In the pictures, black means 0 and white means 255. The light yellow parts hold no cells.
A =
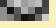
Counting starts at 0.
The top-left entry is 50
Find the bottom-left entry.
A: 142
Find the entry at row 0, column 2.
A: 202
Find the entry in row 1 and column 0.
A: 142

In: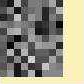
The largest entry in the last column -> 178
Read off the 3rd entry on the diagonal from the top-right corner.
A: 38
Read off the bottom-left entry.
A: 109
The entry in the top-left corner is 52
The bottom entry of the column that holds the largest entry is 178
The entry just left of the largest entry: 52
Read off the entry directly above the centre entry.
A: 150
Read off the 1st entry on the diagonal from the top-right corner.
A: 52
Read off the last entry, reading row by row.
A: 136
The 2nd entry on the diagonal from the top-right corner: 95
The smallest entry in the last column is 8
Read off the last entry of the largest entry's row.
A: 95
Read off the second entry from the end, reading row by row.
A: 136
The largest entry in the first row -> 178
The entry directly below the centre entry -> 82
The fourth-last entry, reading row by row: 23
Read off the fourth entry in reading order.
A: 68
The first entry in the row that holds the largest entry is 95
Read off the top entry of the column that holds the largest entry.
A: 124
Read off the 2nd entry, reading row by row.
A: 23
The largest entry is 206
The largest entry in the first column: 124

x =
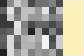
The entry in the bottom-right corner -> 88
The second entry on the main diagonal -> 230
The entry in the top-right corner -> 74
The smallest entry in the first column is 33
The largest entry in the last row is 217
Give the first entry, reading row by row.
45
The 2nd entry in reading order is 141
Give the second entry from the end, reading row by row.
167
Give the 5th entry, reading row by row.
74
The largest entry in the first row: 204
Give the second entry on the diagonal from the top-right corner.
88
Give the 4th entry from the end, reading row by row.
153
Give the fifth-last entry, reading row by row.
128

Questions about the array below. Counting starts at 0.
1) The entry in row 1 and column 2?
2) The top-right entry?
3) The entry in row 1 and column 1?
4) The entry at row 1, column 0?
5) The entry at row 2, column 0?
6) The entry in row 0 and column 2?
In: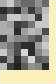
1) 44
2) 105
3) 76
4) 44
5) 91
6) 134

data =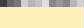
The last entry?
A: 208
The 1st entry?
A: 62
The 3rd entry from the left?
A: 119
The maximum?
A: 224

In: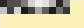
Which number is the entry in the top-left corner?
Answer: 41
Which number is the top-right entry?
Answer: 138
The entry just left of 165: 65
